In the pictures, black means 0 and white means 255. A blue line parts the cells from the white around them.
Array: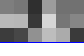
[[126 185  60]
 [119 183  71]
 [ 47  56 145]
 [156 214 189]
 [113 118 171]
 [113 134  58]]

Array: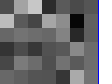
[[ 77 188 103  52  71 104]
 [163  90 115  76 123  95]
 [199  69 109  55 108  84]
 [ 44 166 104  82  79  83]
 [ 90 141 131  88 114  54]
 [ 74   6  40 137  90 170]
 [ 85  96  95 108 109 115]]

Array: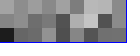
[[163 133  28]
 [141 142 102]
 [157 110 107]
 [137 121 146]
 [161  82  79]
 [125 175 134]
 [184 196  84]
 [181  82 112]
 [138 139 113]]

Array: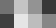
[[114  63]
 [196 229]
 [147 189]
 [ 56 135]]

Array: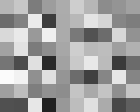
[[182 108 217 162 117 251 159  80]
 [199 129 233 226  76 242 189  78]
 [124 235 153 123 224 144 126 231]
 [157  61 240 142  41 223 145  33]
 [172 171 171 167 162 149 141 152]
 [206 184 121 206 201 108 196 189]
 [182 228  82 185 232  64 169 224]
 [140 213 108 189 187 134 196 171]
 [148 134 215 159  58 230 143  72]
 [161 125 146 177 107 133 197  95]]

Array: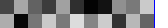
[[ 69 173]
 [167   7]
 [ 98 118]
 [ 60 201]
 [161 121]
 [ 47 220]
 [  3 133]
 [ 18 204]
 [144  50]
 [121 184]
 [202 100]]

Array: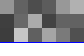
[[149  63  61]
 [ 98 104 198]
 [ 77 171  96]
 [ 92  67 165]
 [152  99 122]
 [177  98  80]]

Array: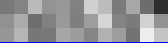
[[121 145 150]
 [131 171 181]
 [186 110 119]
 [147 129 120]
 [152 153 166]
 [129 127 156]
 [208 157 133]
 [188 214 177]
 [122 131 157]
 [167 123 115]
 [109 209 237]
 [ 46 146 195]]

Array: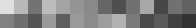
[[223 129]
 [184 111]
 [115  84]
 [188 154]
 [163  94]
 [148 153]
 [137 139]
 [102 157]
 [ 79 178]
 [112 122]
 [168  74]
 [ 71  90]
 [113  64]
 [ 98  50]]
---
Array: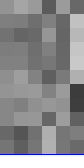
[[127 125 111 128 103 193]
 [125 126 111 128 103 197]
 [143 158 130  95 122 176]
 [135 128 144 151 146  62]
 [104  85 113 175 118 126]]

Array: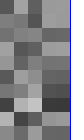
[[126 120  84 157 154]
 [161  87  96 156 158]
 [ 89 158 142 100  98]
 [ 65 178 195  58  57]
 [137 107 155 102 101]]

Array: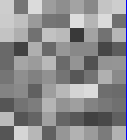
[[203 191 154 117 114 222 181 219 111]
 [105  65 175 105 151 136 136  70  93]
 [117 143 129 145 116  87 115 176 138]
 [ 85 115 125 181 147 159 131 120 112]
 [ 85 213 183  97 150 178 155 123 178]]

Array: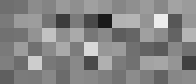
[[122 155 157 116  60 123  73  26 179 181 148 236  87 150]
 [122 157 112 139 170 124 217 151 155 112  99  90 136 113]
 [ 95 123 122 136 107 138 135 127 115 140 125  99 135 139]]

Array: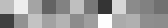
[[ 64 146 195 162 179 140 158 253 171 176 142 140]]

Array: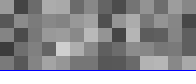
[[ 87 139 123 136 131 152 162  80 149 172 120 148 134  71]
 [ 60 111 128 100 207 173 137  95 108 140 135 119 122  95]]
